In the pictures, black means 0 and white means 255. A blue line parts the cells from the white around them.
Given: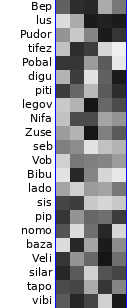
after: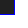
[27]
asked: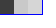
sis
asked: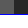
vibi
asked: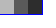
piti

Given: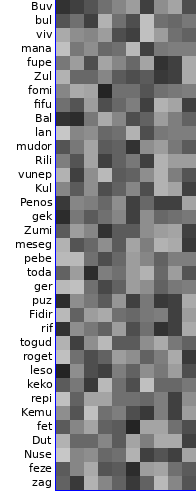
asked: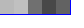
ger
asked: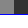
Zumi
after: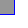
[64]
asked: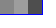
viv
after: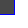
[98]
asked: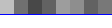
ger

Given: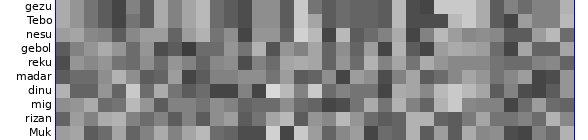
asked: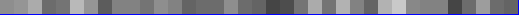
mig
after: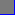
[165]
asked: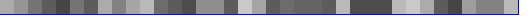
Tebo
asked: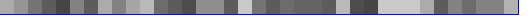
gezu
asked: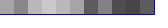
dinu
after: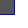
[149]

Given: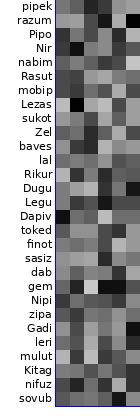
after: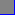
[124]
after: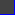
[152]
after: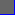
[36]

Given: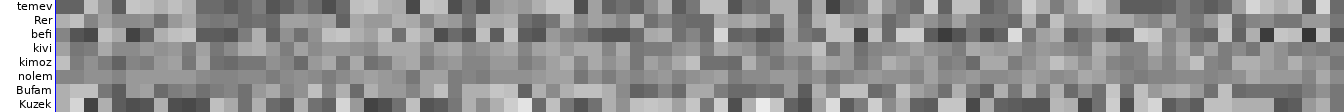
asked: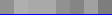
Rer
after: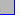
[175]

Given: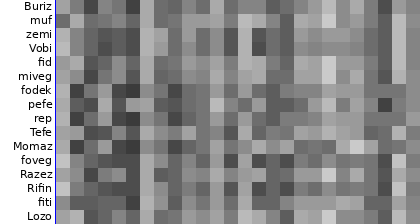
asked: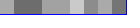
miveg
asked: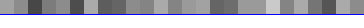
Razez
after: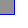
[93]
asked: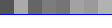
Tefe
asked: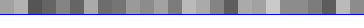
Lozo

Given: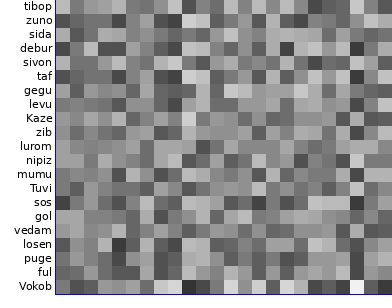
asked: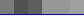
puge
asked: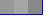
vedam

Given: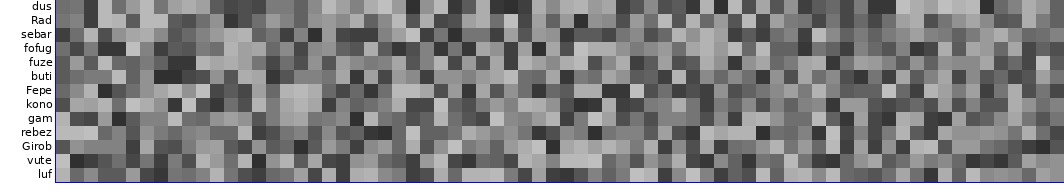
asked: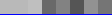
vute
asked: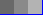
Fepe

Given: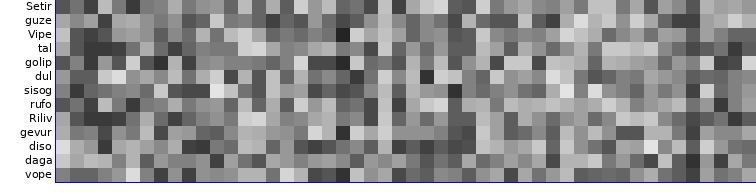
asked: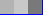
daga
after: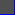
[193]

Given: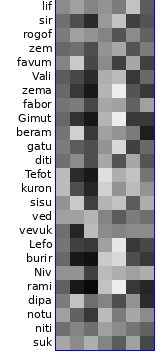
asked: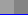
lif
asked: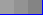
rogof
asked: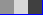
gatu
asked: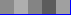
suk
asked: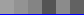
rogof
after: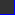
[24]
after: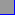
[194]

